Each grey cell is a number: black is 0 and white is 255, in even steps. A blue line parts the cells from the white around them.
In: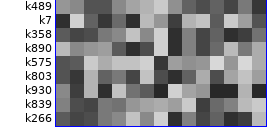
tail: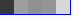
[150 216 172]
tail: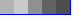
[ 98  69 121  55]
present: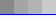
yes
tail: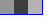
[194  91 202 158  83]
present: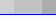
no

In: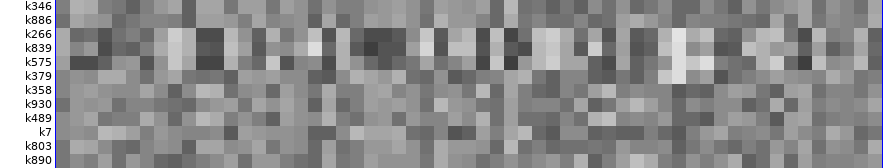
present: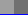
yes
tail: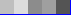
[ 90 191 177 152 159  97 159  97 119 165 105]
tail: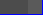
[140 198  90 165 184  76 191  69 113 191 205 171 113 165  84 165  90 105
 177 227 171 191 105  97 146 184 191 119  76 184 127 133 177  97]
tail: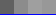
[119  97 159 165 113 133 133 119 146]
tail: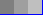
[171 127 113 146 127 146 171  97 113 165 105 159 127 133 133 140 152]
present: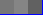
no
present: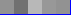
yes

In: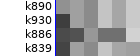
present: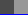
no
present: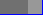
no
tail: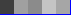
[202]
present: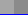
no

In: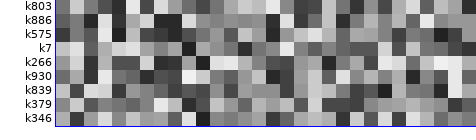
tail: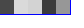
[130 101  65  87  72 143  72 157 143 143  65 151 203 189 123  65  87  34
 181 123 116  41 232 169]
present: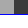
no
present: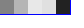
no
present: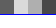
no
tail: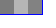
[181 101 232 136 151 151]
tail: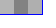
[ 41 136  87 232 101]
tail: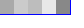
[ 65  72 195 116  53 143  72 175 218  95 189 163  47]

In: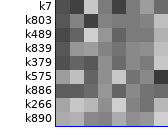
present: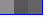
no
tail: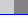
[115 184]

